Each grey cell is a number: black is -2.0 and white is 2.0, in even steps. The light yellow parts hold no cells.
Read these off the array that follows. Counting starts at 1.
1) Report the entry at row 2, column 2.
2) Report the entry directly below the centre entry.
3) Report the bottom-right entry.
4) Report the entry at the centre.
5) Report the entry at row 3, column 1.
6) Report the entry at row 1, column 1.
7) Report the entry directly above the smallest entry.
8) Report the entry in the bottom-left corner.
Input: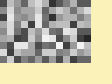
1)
1.4
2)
1.8
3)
-0.4
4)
1.4
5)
-1.0
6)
-0.8
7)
-0.6
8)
-0.2

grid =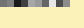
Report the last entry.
0.2
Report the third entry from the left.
-1.6
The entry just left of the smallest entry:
0.0

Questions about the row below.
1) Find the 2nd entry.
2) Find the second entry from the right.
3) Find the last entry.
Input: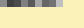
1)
-1.0
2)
-0.2
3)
1.0

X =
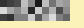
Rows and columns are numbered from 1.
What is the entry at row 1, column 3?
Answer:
-0.8
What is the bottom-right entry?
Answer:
-0.4
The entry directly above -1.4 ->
0.2
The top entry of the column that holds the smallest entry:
-1.6
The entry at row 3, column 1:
-1.0
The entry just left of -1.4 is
0.8
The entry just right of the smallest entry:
1.0
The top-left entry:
-1.2

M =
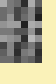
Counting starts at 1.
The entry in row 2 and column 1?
-0.3
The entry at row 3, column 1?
-0.3
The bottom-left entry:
-0.3
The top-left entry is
0.7
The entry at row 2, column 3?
-0.9
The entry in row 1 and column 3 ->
-0.3
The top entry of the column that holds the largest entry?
0.7
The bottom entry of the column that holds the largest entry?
-0.5
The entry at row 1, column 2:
-0.1

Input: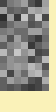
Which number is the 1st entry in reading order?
-0.9
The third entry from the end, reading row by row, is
-1.1
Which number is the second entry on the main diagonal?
-0.5
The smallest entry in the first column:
-1.3
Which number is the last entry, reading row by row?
-0.3
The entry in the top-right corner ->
0.5
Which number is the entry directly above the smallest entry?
0.5
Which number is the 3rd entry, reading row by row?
0.1
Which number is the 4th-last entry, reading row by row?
-0.9
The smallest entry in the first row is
-1.1
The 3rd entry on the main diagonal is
-1.1
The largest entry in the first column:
0.9
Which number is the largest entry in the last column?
0.9
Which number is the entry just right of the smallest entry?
0.5
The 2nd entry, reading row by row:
-0.1
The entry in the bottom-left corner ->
-0.5
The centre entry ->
0.7
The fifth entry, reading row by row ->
-0.7
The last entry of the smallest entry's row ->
-0.9
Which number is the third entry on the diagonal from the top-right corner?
-0.5

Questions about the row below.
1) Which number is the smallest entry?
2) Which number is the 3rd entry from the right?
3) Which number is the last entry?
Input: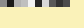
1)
-1.6
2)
-0.6
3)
-0.8

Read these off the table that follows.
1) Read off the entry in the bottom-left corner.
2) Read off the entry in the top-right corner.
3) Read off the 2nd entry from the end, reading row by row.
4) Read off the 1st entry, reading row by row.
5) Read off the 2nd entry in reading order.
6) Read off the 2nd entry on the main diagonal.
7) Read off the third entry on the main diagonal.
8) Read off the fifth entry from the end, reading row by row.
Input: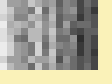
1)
1.7
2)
-0.7
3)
-0.3
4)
1.5
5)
0.5
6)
1.1
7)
0.1
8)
0.1

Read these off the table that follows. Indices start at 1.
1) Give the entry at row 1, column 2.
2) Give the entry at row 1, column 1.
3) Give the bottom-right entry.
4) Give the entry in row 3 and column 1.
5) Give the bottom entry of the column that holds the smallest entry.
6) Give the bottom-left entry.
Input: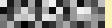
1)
-1.6
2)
1.6
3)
-1.4
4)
0.0
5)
-2.0
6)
-0.2

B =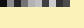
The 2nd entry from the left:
0.2
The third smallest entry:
-1.2
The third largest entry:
0.8

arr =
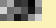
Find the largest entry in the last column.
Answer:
1.3
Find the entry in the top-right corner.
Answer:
0.5
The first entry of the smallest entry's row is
0.1
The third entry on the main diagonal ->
-1.7
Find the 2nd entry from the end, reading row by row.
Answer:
0.3

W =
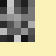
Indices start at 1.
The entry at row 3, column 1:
0.1
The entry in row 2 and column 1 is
-1.1
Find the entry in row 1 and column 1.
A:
-1.7
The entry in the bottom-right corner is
-0.9
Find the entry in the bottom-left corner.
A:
-1.3
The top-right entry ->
-0.3

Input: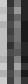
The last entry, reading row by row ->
-1.2
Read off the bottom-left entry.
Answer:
1.2
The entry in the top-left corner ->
1.2
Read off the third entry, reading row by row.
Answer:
-0.2
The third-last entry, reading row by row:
-1.0
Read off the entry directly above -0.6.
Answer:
-0.4
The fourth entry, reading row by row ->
-1.4
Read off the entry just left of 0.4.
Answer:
-0.8

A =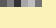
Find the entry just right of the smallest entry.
0.6
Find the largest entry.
1.0
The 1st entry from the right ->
-0.2

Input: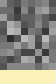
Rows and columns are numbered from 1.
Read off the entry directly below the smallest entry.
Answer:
-0.1
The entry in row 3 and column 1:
0.5
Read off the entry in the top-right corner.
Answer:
-0.7
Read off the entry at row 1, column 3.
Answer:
-0.7
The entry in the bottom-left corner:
-0.7
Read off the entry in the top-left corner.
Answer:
0.3
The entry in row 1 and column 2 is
-0.5
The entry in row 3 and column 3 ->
-0.9
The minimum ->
-1.3
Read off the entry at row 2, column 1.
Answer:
-0.3
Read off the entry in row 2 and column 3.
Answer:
-1.1
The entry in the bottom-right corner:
0.3

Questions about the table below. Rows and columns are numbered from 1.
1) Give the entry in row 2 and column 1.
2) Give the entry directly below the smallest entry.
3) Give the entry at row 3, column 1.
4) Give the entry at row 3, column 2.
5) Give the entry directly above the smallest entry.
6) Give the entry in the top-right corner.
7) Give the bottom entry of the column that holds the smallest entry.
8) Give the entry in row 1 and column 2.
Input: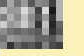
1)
1.0
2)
-1.2
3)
0.0
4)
0.8
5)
-1.0
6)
0.8
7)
-0.8
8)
0.6

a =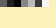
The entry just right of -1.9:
0.1
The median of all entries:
-0.5
